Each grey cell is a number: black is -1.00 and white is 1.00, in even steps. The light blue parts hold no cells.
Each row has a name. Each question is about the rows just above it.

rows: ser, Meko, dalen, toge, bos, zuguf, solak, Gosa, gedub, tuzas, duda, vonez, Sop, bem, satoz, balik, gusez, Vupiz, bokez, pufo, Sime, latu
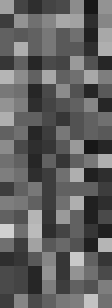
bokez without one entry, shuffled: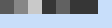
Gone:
[-0.64]
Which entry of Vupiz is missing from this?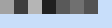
[-0.18]

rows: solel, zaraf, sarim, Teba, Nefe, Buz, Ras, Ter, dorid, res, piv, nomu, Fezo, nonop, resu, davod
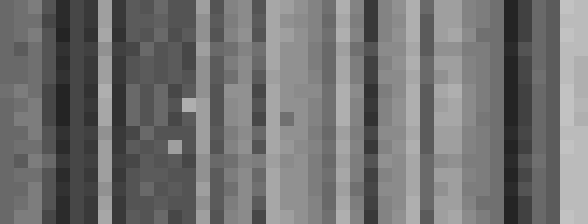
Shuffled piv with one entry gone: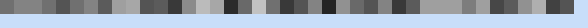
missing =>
[0.19]
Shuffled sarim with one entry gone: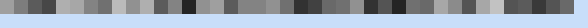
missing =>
[-0.39]
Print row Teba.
[-0.18 -0.29 -0.12 -0.34 -0.61 -0.44 -0.49  0.14 -0.49 -0.44 -0.18 -0.34
 -0.29 -0.44  0.25 -0.18 -0.12  0.03 -0.12  0.31  0.14  0.14 -0.02 -0.18
  0.25 -0.12 -0.34  0.09  0.09  0.31 -0.29  0.14  0.14 -0.02 -0.02 -0.12
 -0.66 -0.34 -0.18 -0.29  0.47  0.47]
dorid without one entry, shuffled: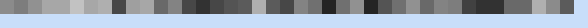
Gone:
[-0.07]
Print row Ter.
[-0.18 -0.12 -0.02 -0.44 -0.72 -0.44 -0.55  0.31 -0.61 -0.18 -0.34 -0.18
 -0.34  0.37  0.25 -0.34  0.09  0.14 -0.34  0.31  0.14  0.14  0.03 -0.12
  0.37  0.03 -0.55  0.03  0.14  0.37 -0.29  0.25  0.31  0.09 -0.02 -0.12
 -0.72 -0.49 -0.18 -0.29  0.52  0.42]
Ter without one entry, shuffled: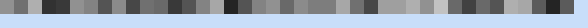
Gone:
[0.42]
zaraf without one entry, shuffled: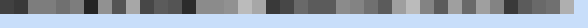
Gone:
[-0.24]

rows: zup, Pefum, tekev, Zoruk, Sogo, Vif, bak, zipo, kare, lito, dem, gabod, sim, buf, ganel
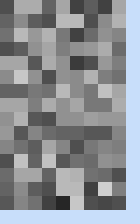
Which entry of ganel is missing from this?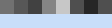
[-0.44]
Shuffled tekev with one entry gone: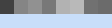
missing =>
[0.19]
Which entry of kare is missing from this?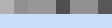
[0.25]
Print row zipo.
[ 0.30  0.30 -0.01  0.35  0.14  0.30 -0.06 -0.06  0.35]

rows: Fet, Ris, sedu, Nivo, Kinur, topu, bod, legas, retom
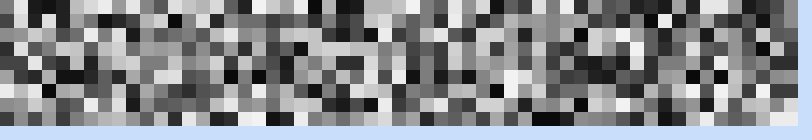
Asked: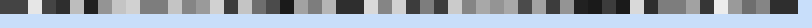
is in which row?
Kinur
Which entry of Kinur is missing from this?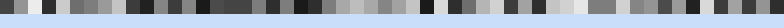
[-0.58]
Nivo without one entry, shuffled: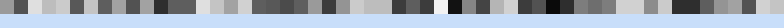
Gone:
[-0.20]
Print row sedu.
[ 0.10  0.16  0.59  0.32 -0.41 -0.14  0.85 -0.02  0.75 -0.80  0.10 -0.31
 -0.14 -0.02 -0.31  0.48  0.80  0.10  0.21 -0.26  0.48  0.59  0.54 -0.53
 -0.80 -0.41 -0.86  0.85 -0.53 -0.26  0.48  0.80 -0.31 -0.64  0.64  0.64
  0.21 -0.74  0.16  0.04  0.42 -0.92  0.64  0.42  0.90  0.27 -0.26 -0.74
 -0.02  0.16 -0.80  0.42  0.16 -0.53  0.59 -0.31 -0.26]
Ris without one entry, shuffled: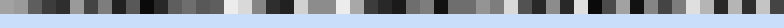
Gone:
[-0.08]
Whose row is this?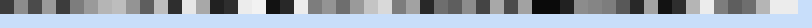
retom
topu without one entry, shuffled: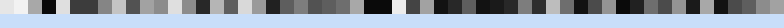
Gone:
[0.37]

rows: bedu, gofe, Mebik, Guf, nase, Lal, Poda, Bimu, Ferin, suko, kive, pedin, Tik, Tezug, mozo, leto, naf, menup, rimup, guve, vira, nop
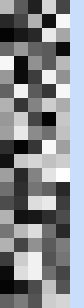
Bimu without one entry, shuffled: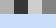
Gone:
[0.35]
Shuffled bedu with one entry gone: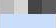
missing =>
[-0.75]
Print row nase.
[ 0.94 -0.91  0.14 -0.29  0.45]
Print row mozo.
[-0.40 -0.58  0.73  0.83 -0.52]
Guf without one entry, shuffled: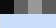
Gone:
[-0.18]

